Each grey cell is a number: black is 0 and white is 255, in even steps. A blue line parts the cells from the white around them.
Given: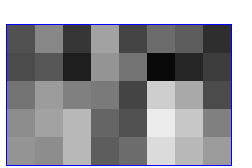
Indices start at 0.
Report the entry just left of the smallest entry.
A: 116
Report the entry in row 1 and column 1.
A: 87
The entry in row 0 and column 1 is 135
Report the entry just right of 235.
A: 199
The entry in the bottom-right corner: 155
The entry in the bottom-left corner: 148
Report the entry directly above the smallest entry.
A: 108
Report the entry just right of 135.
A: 54

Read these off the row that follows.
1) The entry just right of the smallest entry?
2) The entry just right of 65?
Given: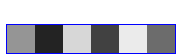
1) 215
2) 235

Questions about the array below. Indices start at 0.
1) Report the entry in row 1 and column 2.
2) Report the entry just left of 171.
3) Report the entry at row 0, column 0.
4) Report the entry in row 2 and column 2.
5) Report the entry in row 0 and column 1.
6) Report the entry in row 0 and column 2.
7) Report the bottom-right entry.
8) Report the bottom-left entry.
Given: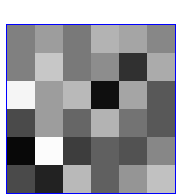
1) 121
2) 48
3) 128
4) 185
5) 157
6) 121
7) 193
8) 74
